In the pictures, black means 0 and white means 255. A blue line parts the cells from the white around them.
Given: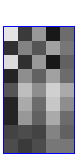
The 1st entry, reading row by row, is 228
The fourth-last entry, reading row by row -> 58
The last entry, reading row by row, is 119
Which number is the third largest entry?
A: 208
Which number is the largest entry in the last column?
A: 170
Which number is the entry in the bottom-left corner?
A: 76
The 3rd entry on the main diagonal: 152
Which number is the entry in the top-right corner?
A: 108
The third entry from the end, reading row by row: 76
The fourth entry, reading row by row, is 24

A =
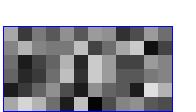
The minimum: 4
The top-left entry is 167
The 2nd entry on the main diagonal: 179
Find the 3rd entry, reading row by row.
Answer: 121
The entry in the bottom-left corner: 167
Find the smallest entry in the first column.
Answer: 28
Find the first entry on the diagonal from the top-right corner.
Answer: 110
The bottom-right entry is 77
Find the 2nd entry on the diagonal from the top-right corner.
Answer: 16
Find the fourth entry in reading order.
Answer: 88
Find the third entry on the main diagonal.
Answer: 67
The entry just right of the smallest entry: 77
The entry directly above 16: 155
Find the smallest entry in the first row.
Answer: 49
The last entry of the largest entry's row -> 179
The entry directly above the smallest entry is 144
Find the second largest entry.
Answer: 213
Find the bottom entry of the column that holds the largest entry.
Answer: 88

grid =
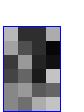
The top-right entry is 172
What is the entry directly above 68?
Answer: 58
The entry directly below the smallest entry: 17
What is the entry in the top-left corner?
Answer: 184
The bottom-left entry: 135
